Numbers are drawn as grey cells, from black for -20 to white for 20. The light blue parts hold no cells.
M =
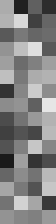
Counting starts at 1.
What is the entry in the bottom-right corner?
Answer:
4
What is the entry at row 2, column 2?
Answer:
14
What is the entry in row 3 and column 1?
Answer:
-6
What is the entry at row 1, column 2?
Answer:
-15
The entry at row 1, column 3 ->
-5
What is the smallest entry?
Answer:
-16
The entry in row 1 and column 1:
7
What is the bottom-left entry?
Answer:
3
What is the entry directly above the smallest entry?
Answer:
-7
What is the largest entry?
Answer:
16
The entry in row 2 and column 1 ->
8
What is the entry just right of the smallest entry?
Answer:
5
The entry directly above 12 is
7
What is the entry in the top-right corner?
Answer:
-13

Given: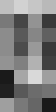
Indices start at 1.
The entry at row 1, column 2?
13
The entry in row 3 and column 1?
2
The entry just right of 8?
-10
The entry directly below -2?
-16
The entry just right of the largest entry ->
5
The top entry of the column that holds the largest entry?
11
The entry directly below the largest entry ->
-3
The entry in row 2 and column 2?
-9

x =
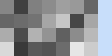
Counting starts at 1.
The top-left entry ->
1
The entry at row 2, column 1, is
-4
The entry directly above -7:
3
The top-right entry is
-4
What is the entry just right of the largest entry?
12
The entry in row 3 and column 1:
7
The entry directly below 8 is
-6
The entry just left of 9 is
2

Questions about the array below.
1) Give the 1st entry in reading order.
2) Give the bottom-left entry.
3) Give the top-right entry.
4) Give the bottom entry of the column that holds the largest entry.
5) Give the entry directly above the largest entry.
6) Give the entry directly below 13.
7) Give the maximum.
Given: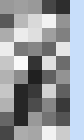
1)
4
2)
-9
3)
-13
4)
7
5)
-1
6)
1
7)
19
